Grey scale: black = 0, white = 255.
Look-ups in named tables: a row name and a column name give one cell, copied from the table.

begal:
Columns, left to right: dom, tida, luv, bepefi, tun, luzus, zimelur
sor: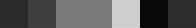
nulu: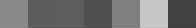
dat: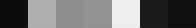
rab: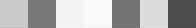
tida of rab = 120
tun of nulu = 127
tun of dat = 238
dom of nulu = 137
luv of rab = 243
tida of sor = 63
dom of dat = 12
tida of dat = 174
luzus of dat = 27
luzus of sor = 8
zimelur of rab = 76
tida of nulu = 92
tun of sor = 206
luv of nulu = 93

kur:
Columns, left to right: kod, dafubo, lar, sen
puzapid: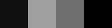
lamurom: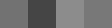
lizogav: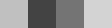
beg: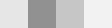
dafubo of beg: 145
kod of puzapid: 15
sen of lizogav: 211
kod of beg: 230
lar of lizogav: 116
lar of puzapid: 112
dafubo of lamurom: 69
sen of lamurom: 120

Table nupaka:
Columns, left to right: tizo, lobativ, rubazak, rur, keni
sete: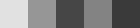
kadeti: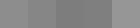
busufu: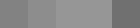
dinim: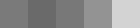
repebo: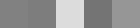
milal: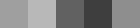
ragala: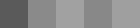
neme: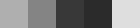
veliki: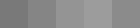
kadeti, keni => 150
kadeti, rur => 127
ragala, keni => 159
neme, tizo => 175
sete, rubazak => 70
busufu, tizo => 130
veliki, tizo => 121
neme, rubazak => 56
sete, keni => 58
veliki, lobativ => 133
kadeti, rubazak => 125
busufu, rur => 150
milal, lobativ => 184
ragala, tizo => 90
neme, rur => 43

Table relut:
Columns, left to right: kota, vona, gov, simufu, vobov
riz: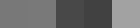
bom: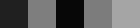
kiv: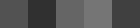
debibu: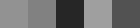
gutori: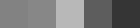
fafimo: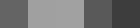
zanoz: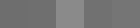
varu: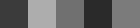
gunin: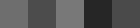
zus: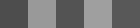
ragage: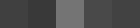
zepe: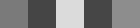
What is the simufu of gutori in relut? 93
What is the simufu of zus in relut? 159
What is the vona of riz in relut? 121
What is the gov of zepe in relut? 219
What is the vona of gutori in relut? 135
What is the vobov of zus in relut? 88
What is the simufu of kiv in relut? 117
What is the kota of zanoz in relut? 110
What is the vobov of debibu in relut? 82
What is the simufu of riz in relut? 65
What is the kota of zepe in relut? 122
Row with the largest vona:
varu

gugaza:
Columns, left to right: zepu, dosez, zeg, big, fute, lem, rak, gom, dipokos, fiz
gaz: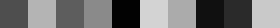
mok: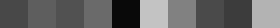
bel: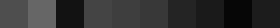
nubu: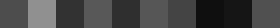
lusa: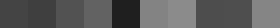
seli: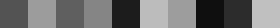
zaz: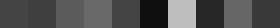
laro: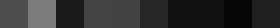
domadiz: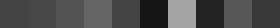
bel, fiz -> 28
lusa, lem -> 131
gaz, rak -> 171
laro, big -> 67
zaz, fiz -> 57
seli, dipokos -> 44
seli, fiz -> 192
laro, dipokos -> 6
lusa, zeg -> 82
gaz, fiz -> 201
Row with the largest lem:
gaz

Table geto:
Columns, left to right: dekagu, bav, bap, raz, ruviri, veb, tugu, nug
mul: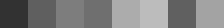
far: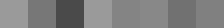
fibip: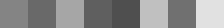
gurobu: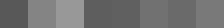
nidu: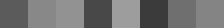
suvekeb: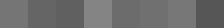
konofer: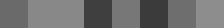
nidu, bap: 146
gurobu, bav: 132
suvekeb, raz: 132
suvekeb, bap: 96
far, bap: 74
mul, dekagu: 50
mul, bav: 95
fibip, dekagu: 132
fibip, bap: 166
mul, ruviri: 172
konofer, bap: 136
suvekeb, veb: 112
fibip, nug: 225
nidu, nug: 132
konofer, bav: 136
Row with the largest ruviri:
mul

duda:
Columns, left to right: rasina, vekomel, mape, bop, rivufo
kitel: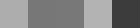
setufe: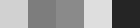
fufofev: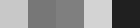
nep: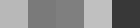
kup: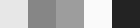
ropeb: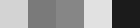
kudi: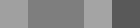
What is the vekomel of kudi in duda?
126
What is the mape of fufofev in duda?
127
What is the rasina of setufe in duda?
209
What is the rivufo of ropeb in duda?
27
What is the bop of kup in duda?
250
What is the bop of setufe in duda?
222
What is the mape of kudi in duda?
126
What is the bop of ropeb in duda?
225
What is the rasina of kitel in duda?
173
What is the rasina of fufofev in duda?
200
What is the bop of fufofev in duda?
211
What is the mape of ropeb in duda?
134
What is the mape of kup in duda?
157
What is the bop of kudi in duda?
164
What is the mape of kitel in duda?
120

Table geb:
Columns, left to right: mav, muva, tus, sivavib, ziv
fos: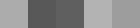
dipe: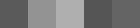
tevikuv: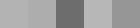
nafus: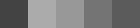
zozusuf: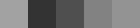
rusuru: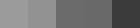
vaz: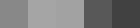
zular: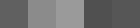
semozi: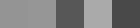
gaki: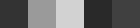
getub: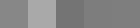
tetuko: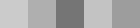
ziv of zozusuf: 147
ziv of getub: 126
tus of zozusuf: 79
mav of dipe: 90
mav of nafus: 67
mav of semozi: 148
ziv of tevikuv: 150
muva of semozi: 150
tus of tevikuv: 109
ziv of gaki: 64

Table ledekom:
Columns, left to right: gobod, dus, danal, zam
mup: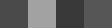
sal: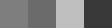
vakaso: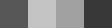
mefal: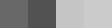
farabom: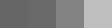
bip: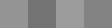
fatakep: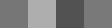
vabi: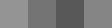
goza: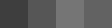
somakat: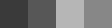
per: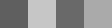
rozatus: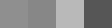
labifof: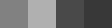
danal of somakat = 182
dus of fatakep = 174
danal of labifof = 73
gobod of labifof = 129
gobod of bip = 148
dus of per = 198
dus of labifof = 176
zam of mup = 86
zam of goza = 98
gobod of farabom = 102
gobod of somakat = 58
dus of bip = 115
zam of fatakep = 121
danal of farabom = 130
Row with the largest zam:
mefal

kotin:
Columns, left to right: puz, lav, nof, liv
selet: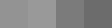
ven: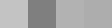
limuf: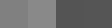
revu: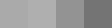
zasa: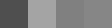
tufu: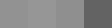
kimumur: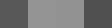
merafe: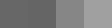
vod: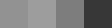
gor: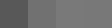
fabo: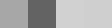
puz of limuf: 128
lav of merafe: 101
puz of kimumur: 88
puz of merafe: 103
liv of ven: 173
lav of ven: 127
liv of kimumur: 80
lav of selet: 153
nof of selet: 123
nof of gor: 121
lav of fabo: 99
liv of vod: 55
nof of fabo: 209
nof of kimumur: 146
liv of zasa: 134
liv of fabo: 207
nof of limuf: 84
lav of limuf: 137
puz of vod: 146

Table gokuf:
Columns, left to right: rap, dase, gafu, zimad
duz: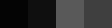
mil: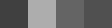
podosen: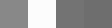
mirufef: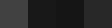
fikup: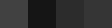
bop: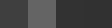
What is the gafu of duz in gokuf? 89
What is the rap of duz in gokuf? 4
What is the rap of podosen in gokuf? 136
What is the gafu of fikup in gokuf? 44
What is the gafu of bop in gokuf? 50
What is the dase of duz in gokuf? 15
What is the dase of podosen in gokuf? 252
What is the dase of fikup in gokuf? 21
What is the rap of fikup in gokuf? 65
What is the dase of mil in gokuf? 173
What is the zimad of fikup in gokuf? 53
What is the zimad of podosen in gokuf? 110
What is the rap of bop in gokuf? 63
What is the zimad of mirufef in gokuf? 40
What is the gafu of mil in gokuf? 100
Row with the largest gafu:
podosen

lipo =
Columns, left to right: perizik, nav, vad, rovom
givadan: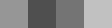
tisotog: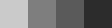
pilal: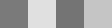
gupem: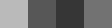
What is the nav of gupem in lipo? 87
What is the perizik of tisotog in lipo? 202
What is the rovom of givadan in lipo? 193
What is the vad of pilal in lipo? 116
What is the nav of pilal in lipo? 224
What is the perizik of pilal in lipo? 122
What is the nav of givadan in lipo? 79
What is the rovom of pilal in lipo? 197
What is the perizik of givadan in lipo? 150
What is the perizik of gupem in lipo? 186
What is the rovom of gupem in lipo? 114
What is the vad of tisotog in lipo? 90
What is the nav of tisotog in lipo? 126
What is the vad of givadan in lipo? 116
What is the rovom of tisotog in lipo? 44
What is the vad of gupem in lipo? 54

